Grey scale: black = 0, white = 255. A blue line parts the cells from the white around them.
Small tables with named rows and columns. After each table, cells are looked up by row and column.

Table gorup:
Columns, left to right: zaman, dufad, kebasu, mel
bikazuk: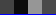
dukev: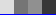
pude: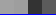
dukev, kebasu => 144
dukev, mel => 55
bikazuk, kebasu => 150
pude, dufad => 158
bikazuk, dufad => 11
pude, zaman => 162
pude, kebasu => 51
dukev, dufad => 117
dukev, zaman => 222
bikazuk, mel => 74
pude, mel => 91
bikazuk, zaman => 67
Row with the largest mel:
pude

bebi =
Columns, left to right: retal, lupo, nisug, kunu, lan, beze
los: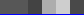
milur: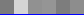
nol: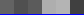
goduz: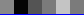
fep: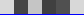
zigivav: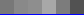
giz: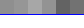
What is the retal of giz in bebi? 143
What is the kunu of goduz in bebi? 123
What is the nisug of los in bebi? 67
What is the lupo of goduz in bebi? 4
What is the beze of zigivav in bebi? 82
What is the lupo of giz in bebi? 150
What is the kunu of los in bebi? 173
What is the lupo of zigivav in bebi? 137
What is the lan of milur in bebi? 125
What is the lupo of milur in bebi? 213
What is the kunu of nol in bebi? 174
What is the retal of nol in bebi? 99
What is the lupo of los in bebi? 87
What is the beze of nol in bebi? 64
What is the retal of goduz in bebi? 136
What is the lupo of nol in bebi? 80
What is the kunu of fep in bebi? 64

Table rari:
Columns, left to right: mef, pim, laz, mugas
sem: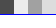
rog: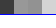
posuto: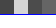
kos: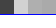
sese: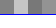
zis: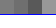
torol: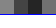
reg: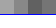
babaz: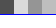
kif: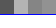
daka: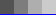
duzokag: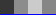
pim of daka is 125
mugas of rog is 212
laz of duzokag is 203
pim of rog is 152
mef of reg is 165
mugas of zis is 152
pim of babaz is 218
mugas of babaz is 190
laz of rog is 146
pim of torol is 68
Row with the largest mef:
reg

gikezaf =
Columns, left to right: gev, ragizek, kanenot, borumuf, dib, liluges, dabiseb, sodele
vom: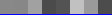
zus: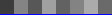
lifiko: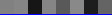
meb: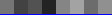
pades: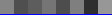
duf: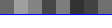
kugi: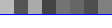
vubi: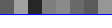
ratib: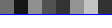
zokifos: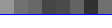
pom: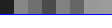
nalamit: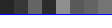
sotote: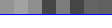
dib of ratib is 51
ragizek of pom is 134
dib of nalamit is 143
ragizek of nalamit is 55
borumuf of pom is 75
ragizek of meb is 66
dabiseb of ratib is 195
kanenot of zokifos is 103
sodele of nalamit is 116
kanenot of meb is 82
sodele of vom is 76
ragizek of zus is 132
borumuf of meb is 35
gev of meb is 117
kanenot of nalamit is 101
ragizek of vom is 135
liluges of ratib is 147
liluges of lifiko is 137
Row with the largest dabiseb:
ratib

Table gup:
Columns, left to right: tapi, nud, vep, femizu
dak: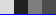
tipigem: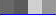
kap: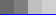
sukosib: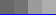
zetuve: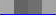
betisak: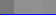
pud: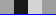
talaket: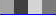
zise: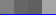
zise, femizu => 165
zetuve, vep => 112
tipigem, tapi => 104
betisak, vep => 145
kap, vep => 191
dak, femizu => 77
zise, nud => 102
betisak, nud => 144
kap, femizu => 208
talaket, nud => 64
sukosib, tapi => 104
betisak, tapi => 120
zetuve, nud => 100
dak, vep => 126
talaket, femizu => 123
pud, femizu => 158
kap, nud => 127
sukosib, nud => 115
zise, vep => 96
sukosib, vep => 155
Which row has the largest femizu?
kap

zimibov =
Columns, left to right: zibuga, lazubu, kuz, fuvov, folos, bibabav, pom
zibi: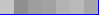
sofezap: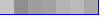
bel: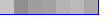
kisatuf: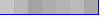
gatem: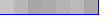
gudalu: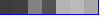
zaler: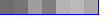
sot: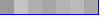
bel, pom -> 168
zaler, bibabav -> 186
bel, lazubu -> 143
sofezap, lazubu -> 143
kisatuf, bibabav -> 186
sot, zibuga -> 154
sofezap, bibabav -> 186
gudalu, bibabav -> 186
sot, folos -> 179

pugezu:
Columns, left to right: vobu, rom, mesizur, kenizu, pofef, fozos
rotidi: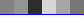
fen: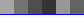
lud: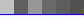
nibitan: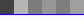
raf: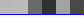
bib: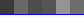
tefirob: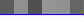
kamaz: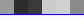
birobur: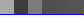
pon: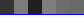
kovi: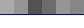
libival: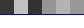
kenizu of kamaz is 203
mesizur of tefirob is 80
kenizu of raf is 50
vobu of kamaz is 154
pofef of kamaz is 209
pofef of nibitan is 126
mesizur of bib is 77
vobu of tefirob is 92
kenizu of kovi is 108
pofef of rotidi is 165
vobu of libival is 55
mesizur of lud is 151
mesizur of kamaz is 57

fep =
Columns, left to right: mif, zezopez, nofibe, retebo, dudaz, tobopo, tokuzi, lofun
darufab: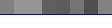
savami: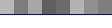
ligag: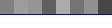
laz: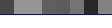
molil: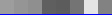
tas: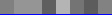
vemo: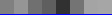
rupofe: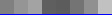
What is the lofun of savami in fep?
127
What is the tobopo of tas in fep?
116
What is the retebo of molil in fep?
95
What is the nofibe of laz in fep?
149
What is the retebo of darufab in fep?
95
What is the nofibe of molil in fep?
143
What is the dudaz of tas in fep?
180
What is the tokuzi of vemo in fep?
164
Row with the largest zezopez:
ligag

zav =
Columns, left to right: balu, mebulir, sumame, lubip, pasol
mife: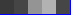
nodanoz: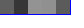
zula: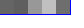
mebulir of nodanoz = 54
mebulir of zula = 95
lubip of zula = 192
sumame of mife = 148
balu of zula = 101
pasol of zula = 110
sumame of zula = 152
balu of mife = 57
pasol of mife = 70
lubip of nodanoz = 144
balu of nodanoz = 95
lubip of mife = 178
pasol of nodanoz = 91
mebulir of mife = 69
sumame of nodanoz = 147

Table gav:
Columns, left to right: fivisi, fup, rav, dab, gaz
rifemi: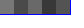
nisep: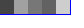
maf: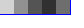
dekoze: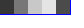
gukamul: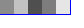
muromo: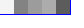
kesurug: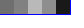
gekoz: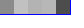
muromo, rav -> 156
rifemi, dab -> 56
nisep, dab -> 98
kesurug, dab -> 142
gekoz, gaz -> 77
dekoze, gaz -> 75
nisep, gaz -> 206
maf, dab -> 48
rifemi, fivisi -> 119
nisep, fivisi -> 68
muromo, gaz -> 92
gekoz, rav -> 179
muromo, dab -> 172
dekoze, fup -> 119
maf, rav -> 84
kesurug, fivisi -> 111

